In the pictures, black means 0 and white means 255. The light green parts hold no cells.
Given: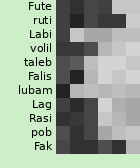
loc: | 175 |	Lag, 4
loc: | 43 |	Lag, 1
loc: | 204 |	ruti, 5
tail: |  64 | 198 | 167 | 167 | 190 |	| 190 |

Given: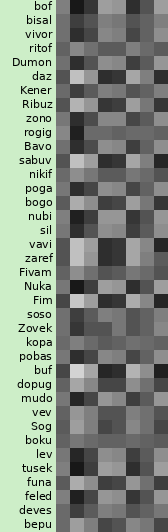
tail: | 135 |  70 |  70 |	| 142 | 112 |  70 |
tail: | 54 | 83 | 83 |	| 119 |  83 |  98 | 135 |
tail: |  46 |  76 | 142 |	| 135 |  62 |  98 | 142 |
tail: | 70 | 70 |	| 142 | 112 |  70 |
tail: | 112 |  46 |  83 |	| 142 | 135 |  62 |  91 | 150 |
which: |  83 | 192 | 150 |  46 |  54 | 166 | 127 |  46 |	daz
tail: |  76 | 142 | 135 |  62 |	|  98 | 142 |

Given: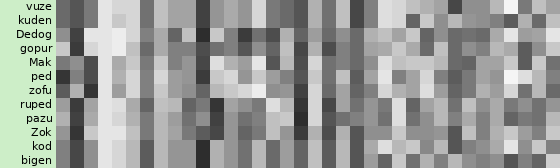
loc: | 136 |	kod, 26
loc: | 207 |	bigen, 35

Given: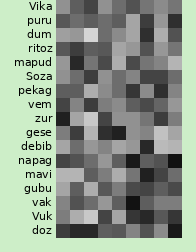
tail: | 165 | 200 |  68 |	| 145 | 145 | 117 |  61 | 125 |
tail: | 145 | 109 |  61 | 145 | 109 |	| 132 |  68 |  68 | 109 |
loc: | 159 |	dum, 0
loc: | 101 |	vem, 7
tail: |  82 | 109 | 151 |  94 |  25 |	| 94 | 82 | 18 |
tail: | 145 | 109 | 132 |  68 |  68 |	| 109 |

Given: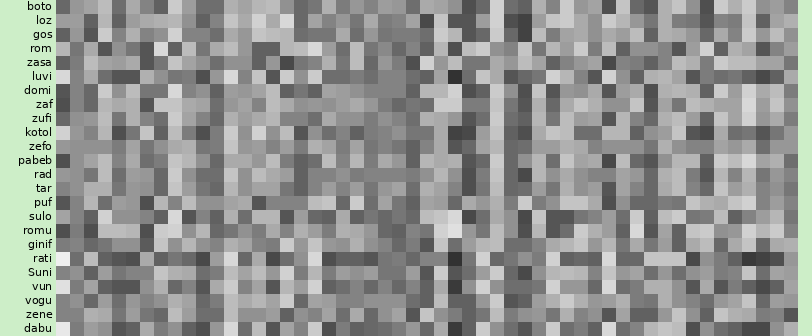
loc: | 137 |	rom, 23
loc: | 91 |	ginif, 6

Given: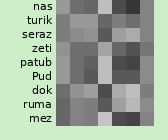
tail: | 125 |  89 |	| 158 | 184 | 139 |
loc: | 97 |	patub, 2
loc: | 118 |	zeti, 6

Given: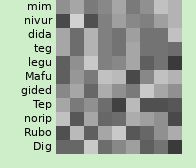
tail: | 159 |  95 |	| 115 |  58 |
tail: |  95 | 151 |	| 122 | 193 | 186 |  73 | 136 | 193 | 179 |
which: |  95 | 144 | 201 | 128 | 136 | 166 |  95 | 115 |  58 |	legu
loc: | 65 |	Tep, 4
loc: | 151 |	Mafu, 1

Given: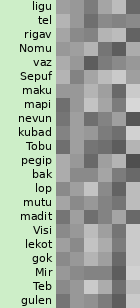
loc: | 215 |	mapi, 5
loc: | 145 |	gulen, 2
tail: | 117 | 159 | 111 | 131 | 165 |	| 105 |
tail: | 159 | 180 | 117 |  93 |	| 172 |

